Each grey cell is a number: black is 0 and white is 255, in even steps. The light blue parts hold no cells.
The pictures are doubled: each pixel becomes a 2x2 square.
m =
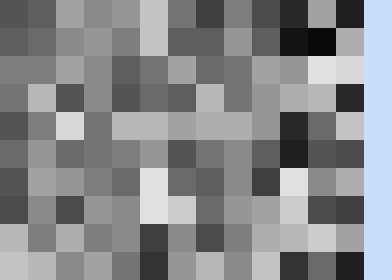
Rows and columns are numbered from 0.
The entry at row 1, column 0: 94
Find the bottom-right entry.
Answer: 31
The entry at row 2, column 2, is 162
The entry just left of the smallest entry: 20
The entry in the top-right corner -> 31
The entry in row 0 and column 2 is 162
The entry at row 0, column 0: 84
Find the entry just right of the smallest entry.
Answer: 174
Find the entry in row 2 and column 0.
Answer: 126
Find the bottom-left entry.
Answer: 195
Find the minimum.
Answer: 10
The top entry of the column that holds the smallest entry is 162
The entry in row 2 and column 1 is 126
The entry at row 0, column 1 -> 94
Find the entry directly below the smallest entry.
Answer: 224

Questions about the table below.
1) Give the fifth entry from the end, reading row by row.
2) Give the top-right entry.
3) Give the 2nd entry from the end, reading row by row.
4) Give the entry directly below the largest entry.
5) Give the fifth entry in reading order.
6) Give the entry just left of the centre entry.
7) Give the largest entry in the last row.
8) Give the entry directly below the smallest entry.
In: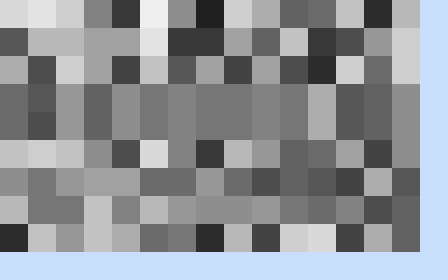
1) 206
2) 184
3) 173
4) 228
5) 56
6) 130
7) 217
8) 56
